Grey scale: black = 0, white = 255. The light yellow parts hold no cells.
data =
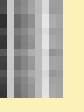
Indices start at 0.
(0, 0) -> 75
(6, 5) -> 187
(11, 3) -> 136
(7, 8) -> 153
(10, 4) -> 170
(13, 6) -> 227
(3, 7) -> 173
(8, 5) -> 186
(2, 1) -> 200
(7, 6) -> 215
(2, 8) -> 165
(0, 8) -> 158
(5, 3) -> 130
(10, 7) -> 151
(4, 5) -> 185
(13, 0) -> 53
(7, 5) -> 185
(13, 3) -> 129
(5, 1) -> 200
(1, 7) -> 155
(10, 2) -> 133
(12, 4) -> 149
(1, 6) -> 217
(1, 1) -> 200
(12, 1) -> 199
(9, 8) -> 163
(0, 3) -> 139
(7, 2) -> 138
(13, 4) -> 147
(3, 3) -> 126
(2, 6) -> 229
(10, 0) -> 82
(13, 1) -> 200
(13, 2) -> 109

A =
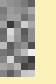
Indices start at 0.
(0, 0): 155
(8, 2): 108
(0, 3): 122
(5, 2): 149
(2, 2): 159
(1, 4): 166
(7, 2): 152
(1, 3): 139
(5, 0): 112
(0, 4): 97
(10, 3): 197
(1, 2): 145
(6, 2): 130
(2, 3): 112
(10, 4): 203
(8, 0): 132

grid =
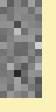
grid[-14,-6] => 159
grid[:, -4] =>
[133, 138, 141, 77, 191, 150, 109, 104, 135, 123, 40, 162, 158, 134]
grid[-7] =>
[116, 131, 104, 107, 135, 104]
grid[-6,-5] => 116
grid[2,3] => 132
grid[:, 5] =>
[109, 148, 113, 127, 142, 100, 208, 104, 144, 180, 143, 83, 102, 90]
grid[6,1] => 135
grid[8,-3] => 147
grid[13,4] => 151
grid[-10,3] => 112
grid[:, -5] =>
[95, 119, 117, 147, 126, 131, 135, 131, 116, 174, 127, 125, 111, 152]
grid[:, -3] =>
[106, 139, 132, 145, 112, 149, 106, 107, 147, 91, 108, 92, 148, 121]
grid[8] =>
[128, 116, 135, 147, 112, 144]
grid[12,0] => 141
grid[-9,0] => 108
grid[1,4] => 114
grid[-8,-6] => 152
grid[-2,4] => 118

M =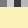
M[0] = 123
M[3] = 184

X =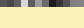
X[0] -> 85
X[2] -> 96
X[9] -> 84
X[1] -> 73

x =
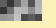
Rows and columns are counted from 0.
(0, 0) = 94
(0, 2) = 107
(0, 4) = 83
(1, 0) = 54
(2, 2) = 196
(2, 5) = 73

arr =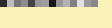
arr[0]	41
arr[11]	225
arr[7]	24
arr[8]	150

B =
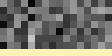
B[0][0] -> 145
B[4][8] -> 9
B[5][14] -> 90
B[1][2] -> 90
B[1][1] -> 105
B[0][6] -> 136
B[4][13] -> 54
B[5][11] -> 70
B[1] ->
[43, 105, 90, 52, 137, 124, 121, 58, 68, 115, 152, 132, 79, 149, 165, 147]
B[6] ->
[17, 122, 111, 49, 169, 64, 84, 48, 76, 79, 85, 132, 75, 112, 158, 120]
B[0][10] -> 149
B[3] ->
[13, 69, 151, 45, 132, 145, 84, 100, 87, 51, 83, 115, 78, 147, 111, 128]
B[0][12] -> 132
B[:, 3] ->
[137, 52, 130, 45, 53, 68, 49]
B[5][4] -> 196
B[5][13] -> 114
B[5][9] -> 131
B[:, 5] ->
[76, 124, 92, 145, 118, 71, 64]
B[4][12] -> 117
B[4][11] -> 53
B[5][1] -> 140

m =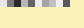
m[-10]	230
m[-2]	239
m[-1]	88

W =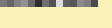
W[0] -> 120
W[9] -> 95
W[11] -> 139
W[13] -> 75

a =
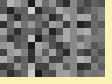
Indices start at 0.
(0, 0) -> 94
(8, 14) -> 111
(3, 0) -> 48
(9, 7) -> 138
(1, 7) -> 99
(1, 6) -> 90
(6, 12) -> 132
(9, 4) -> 176
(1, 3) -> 95
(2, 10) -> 136
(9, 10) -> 136
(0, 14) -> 83
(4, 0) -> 161
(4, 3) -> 97
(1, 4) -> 207
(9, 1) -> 75
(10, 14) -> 121
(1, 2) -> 97
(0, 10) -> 136
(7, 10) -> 136
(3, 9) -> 58
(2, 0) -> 175
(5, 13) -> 123
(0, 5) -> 170
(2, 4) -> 86
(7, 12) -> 61
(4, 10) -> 136
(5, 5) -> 27
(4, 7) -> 36
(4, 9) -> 170
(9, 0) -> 56
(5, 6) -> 97
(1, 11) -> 69
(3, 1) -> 107
